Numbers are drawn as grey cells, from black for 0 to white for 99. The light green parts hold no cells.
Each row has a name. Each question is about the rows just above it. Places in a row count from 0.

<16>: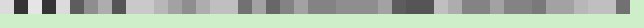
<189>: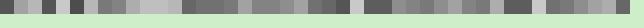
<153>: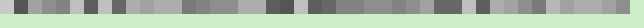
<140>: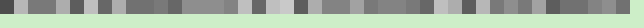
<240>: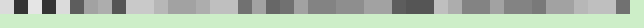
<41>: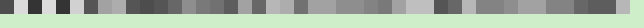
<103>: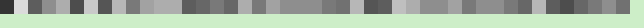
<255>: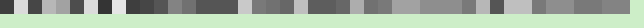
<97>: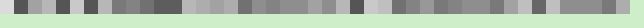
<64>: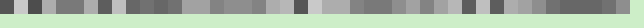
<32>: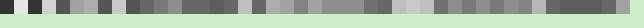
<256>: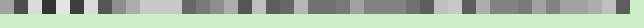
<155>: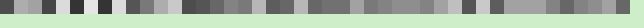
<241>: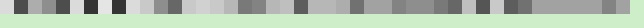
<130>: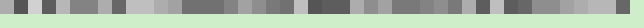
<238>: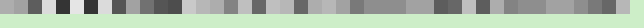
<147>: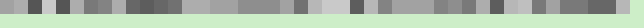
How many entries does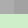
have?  2
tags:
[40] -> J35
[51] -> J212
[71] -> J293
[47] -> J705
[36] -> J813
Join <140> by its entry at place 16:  J212
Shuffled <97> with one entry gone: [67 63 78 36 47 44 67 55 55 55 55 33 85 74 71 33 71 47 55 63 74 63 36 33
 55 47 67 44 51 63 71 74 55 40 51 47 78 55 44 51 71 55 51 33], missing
[59]

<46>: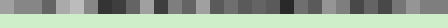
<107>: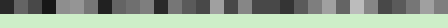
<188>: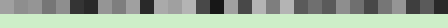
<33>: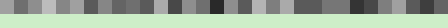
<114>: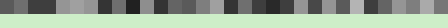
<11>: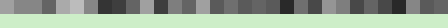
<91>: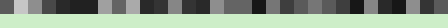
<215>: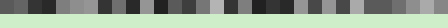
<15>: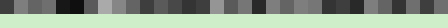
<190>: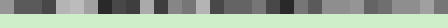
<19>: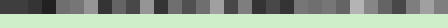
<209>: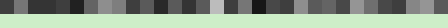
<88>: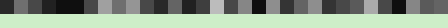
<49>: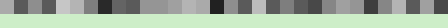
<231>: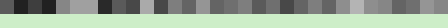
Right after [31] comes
[43]
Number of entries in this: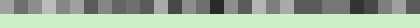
30
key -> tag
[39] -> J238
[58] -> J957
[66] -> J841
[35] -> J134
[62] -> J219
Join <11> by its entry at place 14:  J219

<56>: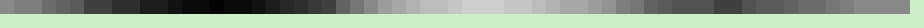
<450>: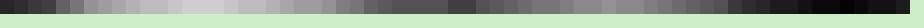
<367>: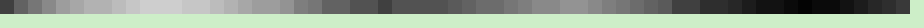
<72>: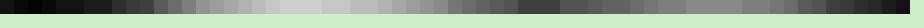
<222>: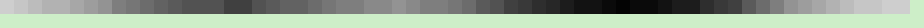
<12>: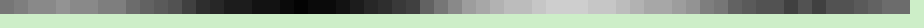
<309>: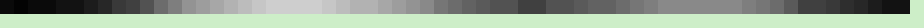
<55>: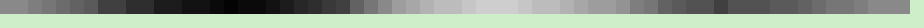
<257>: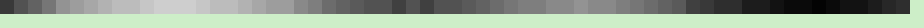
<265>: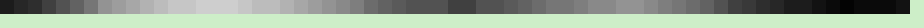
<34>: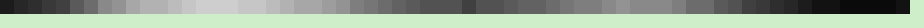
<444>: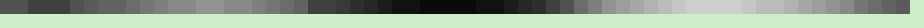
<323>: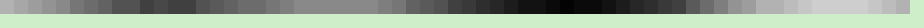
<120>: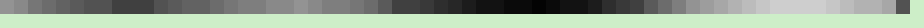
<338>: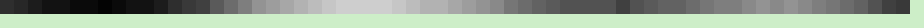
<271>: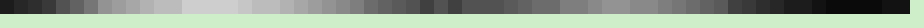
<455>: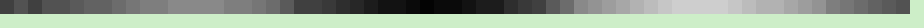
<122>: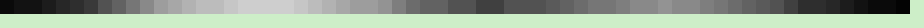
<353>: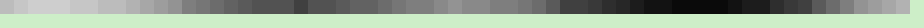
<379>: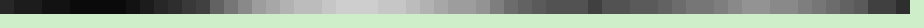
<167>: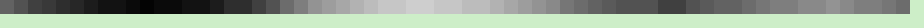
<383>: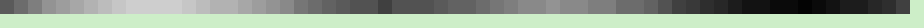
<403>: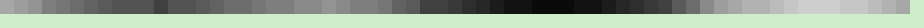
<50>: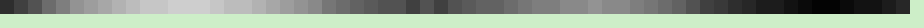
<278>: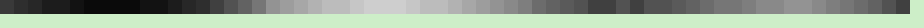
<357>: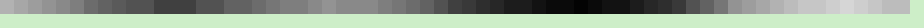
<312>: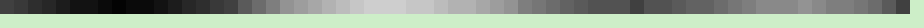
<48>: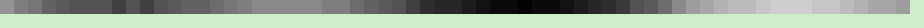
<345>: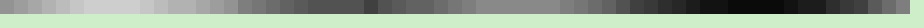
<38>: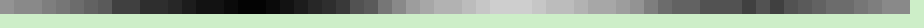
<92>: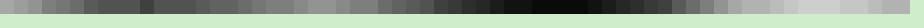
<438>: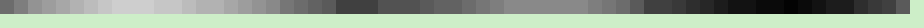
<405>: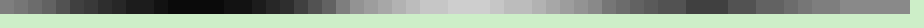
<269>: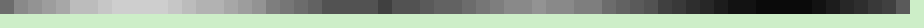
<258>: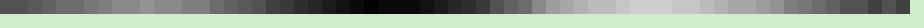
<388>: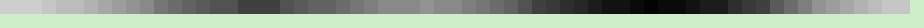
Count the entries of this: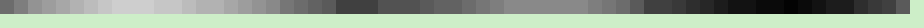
65
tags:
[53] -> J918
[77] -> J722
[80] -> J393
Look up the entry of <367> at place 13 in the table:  J722
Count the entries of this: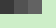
3
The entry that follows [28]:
[25]

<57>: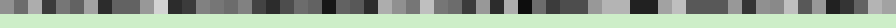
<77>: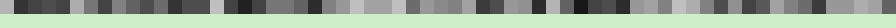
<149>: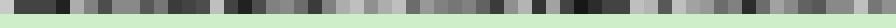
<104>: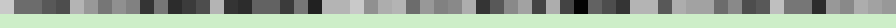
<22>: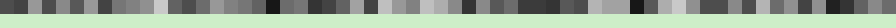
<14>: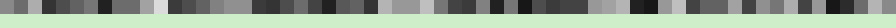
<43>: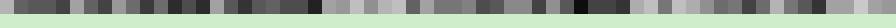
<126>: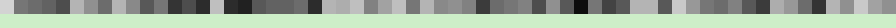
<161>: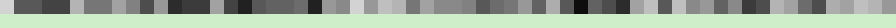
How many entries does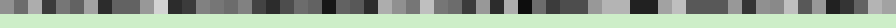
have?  64
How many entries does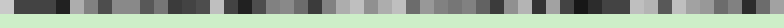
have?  56

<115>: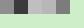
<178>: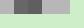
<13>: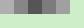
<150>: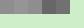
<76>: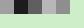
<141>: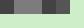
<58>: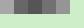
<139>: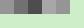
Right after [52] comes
[33]
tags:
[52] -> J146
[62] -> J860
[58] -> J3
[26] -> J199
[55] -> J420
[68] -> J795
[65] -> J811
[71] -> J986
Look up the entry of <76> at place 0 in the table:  J860
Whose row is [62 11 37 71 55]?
<76>
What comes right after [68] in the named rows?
[52]
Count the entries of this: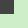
1

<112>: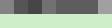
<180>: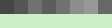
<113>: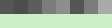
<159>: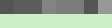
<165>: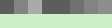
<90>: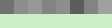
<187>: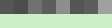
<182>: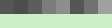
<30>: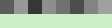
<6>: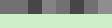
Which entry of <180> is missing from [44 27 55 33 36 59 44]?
[40]
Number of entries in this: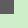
1
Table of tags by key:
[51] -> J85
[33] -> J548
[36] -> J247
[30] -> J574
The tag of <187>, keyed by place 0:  J548

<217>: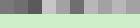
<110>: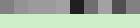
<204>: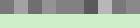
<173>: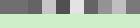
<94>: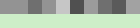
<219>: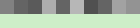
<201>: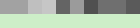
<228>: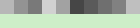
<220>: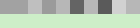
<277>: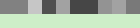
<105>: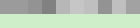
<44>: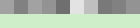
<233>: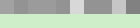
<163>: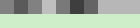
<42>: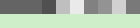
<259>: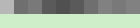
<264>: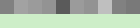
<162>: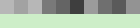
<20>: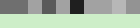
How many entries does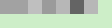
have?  7
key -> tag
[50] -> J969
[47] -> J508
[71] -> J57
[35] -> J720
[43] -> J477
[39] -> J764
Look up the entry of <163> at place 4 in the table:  J508
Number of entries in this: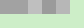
5
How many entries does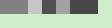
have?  7
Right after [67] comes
[39]
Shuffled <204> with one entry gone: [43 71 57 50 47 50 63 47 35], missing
[53]

